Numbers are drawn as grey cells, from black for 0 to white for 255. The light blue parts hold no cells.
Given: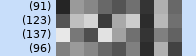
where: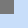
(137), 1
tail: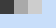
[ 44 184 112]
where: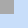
(123), 4
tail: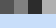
[66]
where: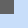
(137), 8
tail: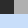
[66]
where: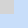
(123), 2

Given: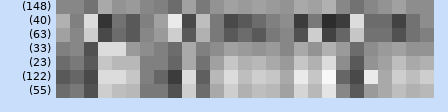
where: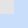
(55), 19
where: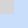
(55), 17
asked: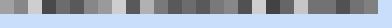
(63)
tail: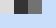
[ 89 128 161 234  73 190 121  73  89 108 128 141  60 121  44  60 220 108
 108  66 114 141]
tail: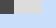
[198 128 102  60 220  95 184 220 190 206 198 169 234 198 248 102  73 234
 169 206 190 206]
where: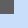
(122), 10

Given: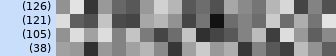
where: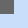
(126), 4
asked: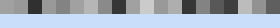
(38)
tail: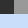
[131 161 182 138  54 161 203 153 174  54 131  88  62 188 146  95]
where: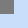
(105), 6
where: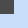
(121), 4
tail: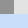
[ 54 153 103  88 153 209 182  88 109  81 167 138 117 182 215  69 131  81]
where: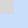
(126), 16

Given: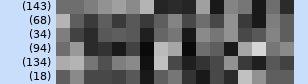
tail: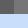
[ 51  25  72  43 193 146  94  94]
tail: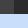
[ 88  94  88  31 102 118  25 138 118 146  72  88 132  94]
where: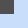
(134), 3
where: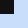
(134), 6
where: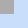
(134), 0
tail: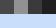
[88 66]
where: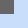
(34), 7

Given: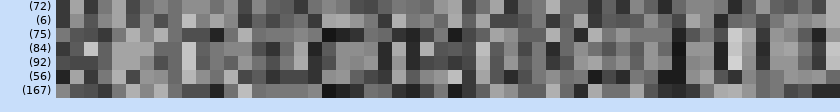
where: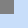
(6), 10
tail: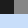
[142  36 210 142  51 149 149 105  57 189]
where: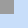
(84), 51
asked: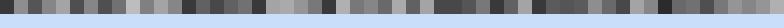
(6)
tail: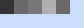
[105  51  97  51 134  97  43 105 134 134 120  43  97 149  97  85 113  72
 176]
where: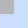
(56), 9
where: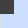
(84), 54

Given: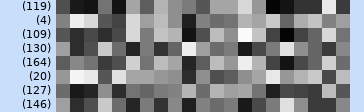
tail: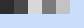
[180  19  79 188 143 250 195  67   4  67 101 216 115]
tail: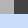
[ 19  73 101 208 108]
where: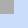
(4), 17
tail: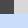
[123 195 180  19  79 188 143 250 195  67   4  67 101 216 115]
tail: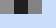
[108 115 180 165 201 101 173 195 130 159]

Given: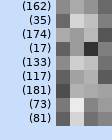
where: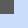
(117), 3
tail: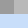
[85]
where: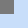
(73), 0
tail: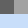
[178  91]

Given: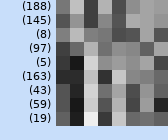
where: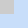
(59), 2
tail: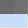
[97]
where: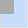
(145), 5
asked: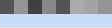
(145)
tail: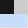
[ 84 179  70 156  37]
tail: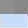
[ 97 164]

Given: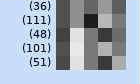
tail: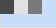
[ 57 172]
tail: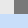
[178 121]
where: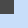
(51), 0

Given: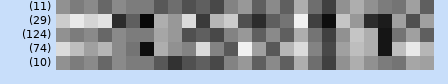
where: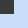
(29), 10
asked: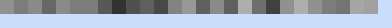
(10)
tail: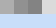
[131  88 241 160  88 182 219 131  72 160 190 174  21 190 233 182]
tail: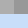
[219  58 182 204  80  44  95 116 241  64  14 197 152  44  28 160  80 160]
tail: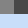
[160 190 174  21 190 233 182]
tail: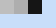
[190 233 182]

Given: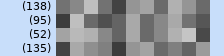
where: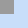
(135), 10
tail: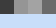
[128 100 155]
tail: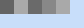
[114  86]

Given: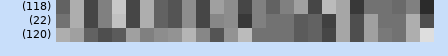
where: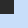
(118), 26
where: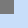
(120), 23
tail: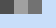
[114 174  78]
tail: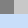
[ 70 174  98  84 141  70 160 141  70 128  98 128 160  70 187 166  56 114
 114 106 128  43]
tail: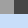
[187 166  56 114 114 106 128  43]
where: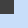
(22), 19

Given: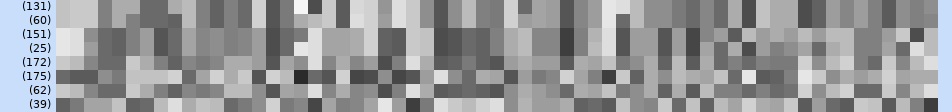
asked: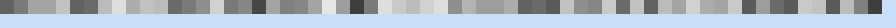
(39)
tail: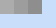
[106 172 164 194 122 142 172  98 172  91 187 128 128 106 128 106 114 209
 142 187 209 106 106 201 134 187 222]
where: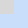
(131), 21
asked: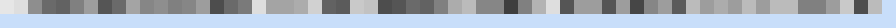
(151)
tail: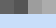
[157 157  91 172 164 194 122 142 172  98 187  91 172 106 128 106 128 122
 122 209 142 187 209 128 106 201 134 187 222]
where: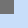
(62), 52
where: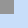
(131), 23

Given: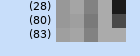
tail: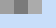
[73]
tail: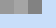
[171  26]
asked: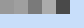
(80)
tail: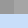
[130 171  26]
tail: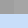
[130 171 171]
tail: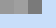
[171  73]

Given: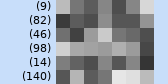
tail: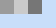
[105  78]
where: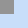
(82), 6
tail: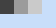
[118 105  78]
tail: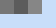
[ 78 134 215]
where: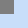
(14), 0
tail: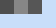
[134  53]

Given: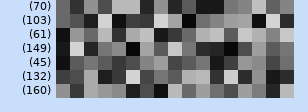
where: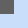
(70), 15
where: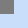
(160), 14
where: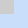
(132), 12
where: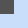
(103), 1

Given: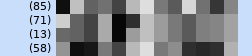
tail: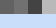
[222 121  90 214 113  54 133]
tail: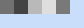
[ 90 214 113  54 133]
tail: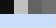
[ 67 185 222 121  90 214 113  54 133]
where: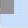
(58), 0

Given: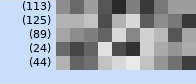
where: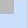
(89), 7
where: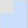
(24), 3
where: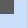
(125), 6

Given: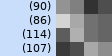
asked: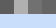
(114)
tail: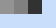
[78]

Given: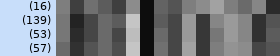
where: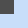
(57), 4
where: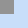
(57), 12
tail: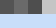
[ 13 112  70 162  55 126 147 140  70  84]
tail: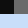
[ 70 154  55 119 154 134  49  92]

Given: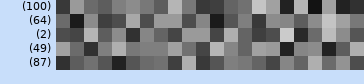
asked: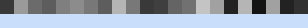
(100)
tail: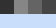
[154 154  69 175 100  63  77 203  41 107 188 140  85]
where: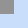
(87), 20
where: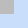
(2), 19
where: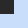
(2), 17
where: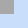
(64), 5

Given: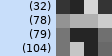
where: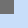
(79), 3
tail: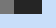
[112]
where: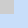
(78), 3

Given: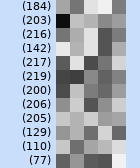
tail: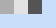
[124]
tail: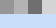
[104]
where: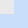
(142), 0
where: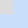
(110), 4
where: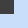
(219), 1
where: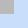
(110), 3

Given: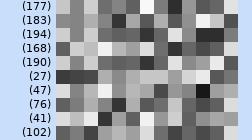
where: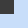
(27), 0
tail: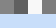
[ 46 151  88 102 226]
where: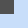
(183), 12
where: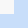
(177), 6
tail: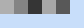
[175  88 144 241 198  81]
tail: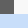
[124  46 151  88 102 226]
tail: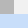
[144 183 167  74 151 132  24 159 175]

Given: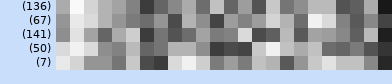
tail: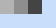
[157 130 157 212 179 109 241 218 130  89 136  68]
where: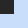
(7), 23
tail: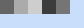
[ 83 109 163 123 130 218  75  95 186  89 163 157 136  95 186  31]

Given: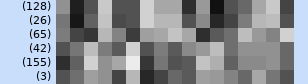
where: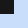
(26), 1
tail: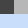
[ 39  68 104  90 159 153 131 104 167 118  82]
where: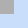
(155), 11
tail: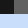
[195  74  82 209 183 183  82 138  39  68 124 183 189  82]
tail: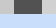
[167 167  46 153  17  82 104 167 201  68]
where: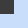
(65), 5
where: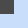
(26), 4

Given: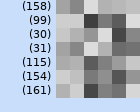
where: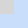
(161), 5
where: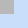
(158), 4
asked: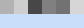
(161)
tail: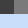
[ 92 220]
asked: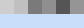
(154)
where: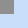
(154), 3
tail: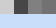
[214]

